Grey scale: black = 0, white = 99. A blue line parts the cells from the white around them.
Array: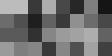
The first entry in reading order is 73
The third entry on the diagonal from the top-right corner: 63
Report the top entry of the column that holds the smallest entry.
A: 8
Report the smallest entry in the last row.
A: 22
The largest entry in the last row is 63
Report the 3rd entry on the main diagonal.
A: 19
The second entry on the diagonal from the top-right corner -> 42
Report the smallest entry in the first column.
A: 35
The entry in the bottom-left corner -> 60

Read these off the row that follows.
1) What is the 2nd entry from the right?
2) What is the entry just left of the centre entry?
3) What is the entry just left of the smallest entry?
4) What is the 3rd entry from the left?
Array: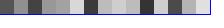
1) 70
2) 23
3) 73
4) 26

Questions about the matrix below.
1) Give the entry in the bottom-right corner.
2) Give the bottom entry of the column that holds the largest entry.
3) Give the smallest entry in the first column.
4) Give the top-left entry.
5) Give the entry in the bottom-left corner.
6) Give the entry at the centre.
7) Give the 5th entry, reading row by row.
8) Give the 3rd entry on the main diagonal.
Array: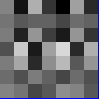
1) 34
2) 55
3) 31
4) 51
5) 51
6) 62
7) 0
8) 58

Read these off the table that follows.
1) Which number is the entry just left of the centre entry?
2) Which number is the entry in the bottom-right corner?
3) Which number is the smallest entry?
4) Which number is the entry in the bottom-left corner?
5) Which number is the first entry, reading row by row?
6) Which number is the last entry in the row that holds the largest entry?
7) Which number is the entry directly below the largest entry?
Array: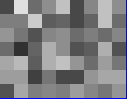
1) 68
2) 58
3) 19
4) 32
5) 28
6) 55
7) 49

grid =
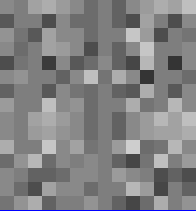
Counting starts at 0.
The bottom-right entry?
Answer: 57
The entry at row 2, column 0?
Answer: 57
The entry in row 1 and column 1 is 49
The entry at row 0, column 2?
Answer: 63
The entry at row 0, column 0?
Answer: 53
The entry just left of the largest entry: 60
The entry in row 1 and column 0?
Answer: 34
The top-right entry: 74
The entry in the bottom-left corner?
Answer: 45
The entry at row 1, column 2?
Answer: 49
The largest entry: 80
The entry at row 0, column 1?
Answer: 49

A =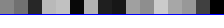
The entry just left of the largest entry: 55
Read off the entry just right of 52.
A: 44
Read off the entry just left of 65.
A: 79
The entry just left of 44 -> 52
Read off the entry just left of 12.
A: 69

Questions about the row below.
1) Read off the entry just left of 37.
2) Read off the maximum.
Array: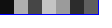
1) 17
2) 76

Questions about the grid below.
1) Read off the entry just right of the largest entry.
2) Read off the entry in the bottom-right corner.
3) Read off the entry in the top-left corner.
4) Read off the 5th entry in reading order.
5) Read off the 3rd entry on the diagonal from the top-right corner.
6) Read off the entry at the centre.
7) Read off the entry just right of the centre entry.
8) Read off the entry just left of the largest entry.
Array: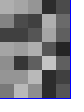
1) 37
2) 33
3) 68
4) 29
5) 33
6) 68
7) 33
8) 37
